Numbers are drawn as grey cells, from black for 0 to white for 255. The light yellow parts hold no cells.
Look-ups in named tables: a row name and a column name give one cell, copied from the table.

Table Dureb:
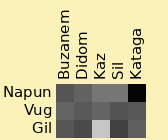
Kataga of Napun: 5
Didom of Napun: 98
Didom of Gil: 74
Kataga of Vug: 87
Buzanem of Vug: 99
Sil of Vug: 83
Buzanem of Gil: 86
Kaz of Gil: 198
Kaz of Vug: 100
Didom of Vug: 89
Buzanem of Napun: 85
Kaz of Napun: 118

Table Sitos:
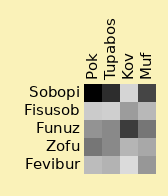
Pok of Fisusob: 203
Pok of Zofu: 118
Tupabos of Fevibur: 179
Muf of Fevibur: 151
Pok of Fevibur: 188
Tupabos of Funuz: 137
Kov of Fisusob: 156
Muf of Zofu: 168
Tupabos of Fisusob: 207
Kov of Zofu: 181
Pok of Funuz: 147
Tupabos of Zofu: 137
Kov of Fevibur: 219
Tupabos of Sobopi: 45
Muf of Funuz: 118
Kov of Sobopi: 213

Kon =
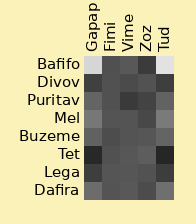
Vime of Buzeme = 84
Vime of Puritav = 58
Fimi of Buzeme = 77
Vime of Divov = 75
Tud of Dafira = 111
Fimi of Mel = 84
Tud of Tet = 38
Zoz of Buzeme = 86
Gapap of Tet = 40
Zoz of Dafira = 76
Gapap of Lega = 62
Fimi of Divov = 81
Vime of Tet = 87
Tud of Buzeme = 100
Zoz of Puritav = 67
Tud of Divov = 62
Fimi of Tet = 81
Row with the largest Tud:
Bafifo

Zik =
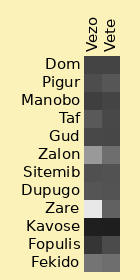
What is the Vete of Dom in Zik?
68
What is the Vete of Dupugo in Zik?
83
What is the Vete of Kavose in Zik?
30
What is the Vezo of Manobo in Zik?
63
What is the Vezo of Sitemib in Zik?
80
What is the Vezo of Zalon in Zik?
153
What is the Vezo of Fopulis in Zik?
53
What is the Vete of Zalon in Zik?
110
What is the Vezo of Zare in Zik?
232
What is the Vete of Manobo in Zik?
68
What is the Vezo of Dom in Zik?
68
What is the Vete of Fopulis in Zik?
75
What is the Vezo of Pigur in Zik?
77
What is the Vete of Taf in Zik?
72
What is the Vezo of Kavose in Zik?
31
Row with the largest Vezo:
Zare

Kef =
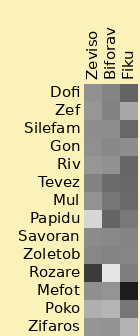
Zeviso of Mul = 146
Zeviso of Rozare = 59
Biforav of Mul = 119
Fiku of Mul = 105
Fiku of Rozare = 127
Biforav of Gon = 136
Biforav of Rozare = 229
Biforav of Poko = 181
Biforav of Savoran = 137
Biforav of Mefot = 148
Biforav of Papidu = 100
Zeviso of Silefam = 142
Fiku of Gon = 142
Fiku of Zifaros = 179
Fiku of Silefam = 103
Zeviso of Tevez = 130
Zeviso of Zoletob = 135

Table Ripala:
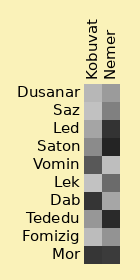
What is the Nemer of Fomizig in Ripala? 147
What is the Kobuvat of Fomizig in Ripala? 188
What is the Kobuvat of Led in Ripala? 165
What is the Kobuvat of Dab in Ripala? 53
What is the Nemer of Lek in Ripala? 107
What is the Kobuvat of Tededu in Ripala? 151
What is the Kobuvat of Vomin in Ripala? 88
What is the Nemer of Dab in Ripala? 166
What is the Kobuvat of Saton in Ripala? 139
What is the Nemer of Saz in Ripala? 128
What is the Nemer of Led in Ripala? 51
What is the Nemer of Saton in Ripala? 36
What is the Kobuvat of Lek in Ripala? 194
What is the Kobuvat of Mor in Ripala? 54
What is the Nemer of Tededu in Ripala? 42
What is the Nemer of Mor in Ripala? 59
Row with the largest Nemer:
Vomin

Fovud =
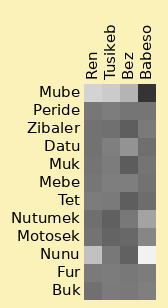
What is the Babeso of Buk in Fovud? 127
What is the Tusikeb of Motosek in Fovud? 100
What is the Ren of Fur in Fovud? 122
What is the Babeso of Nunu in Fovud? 242
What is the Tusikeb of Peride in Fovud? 125
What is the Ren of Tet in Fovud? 124
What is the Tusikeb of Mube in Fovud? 203
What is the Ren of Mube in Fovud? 211
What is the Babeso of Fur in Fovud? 124
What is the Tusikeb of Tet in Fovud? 122
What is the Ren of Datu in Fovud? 114
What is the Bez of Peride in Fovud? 117
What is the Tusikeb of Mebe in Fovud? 126
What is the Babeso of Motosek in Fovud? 134
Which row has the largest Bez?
Mube

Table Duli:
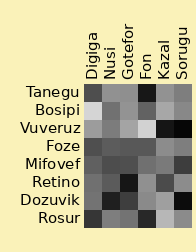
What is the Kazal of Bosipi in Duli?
167
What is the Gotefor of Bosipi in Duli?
147
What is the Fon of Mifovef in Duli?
112
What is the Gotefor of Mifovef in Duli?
79
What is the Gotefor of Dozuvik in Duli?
62
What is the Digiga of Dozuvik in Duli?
115
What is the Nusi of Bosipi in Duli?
113
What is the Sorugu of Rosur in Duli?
139
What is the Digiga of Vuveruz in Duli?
156
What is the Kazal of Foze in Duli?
140
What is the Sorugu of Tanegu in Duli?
126
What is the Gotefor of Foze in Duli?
88
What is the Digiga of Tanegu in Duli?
78

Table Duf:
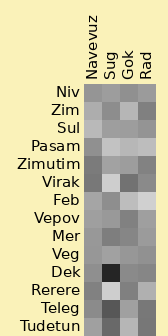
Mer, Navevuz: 152
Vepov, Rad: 159
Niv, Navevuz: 149
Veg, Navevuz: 151
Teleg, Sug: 87
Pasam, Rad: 189
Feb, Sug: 142
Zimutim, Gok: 157

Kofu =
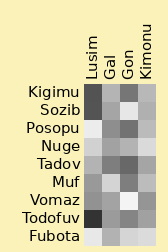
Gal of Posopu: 142
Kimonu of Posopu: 187
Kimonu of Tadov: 165
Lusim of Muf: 153
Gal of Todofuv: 155
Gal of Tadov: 126
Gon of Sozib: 231
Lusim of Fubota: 232
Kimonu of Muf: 188
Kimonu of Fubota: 219
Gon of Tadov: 104
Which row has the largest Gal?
Muf

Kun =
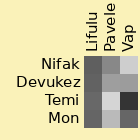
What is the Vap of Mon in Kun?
102
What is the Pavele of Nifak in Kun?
136
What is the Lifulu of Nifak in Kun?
95
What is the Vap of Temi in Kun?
52
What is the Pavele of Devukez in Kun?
158
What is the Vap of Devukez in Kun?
156
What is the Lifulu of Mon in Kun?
101
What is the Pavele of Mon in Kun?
186
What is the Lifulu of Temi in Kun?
104
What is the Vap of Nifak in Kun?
206
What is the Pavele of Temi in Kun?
213
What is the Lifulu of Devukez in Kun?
98

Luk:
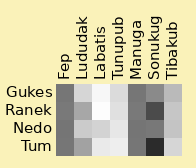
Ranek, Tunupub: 224
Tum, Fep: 118
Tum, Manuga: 118
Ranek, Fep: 121
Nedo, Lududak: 203
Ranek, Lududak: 167
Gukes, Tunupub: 219

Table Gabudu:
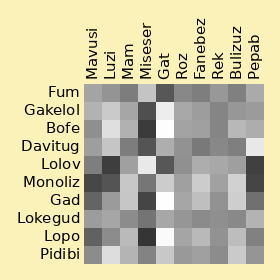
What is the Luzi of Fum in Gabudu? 148
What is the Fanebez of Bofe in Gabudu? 160
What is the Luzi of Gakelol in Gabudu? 202
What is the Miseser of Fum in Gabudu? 196
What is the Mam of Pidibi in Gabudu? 180
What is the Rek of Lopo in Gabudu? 146
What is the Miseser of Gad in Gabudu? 69
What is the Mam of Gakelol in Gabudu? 166

